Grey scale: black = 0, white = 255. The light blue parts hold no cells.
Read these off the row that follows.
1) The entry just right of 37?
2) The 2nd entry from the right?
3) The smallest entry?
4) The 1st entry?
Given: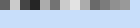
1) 172
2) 144
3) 37
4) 97

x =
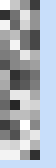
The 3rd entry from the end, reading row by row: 243
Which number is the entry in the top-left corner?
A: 255
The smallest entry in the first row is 60
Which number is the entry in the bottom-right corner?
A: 48
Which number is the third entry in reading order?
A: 147
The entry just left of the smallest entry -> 102
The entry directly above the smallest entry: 231
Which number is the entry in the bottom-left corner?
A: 243
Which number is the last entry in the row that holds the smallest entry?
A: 211
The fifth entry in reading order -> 48

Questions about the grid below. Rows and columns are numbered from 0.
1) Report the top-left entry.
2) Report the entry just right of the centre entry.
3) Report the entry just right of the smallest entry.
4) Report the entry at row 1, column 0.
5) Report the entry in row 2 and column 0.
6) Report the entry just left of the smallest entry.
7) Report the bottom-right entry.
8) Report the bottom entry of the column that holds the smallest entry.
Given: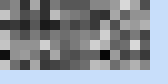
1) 110
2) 134
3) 155
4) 196
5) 48
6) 98
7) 134
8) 177

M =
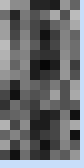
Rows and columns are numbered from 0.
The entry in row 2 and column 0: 159
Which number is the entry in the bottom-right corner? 150
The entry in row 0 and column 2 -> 140
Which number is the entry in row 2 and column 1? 60
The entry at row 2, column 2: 110
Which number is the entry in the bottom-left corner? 70
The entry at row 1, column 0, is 110
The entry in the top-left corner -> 187
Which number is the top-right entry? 100
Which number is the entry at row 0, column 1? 140
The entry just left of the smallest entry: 28
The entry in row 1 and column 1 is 37
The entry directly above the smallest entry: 49
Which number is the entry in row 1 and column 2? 121

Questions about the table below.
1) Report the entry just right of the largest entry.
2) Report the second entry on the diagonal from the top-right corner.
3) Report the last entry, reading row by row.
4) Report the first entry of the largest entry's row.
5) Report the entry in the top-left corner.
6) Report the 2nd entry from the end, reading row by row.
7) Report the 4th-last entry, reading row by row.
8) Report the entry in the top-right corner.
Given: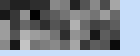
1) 116
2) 157
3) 11
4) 137
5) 55
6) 84
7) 55
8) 166
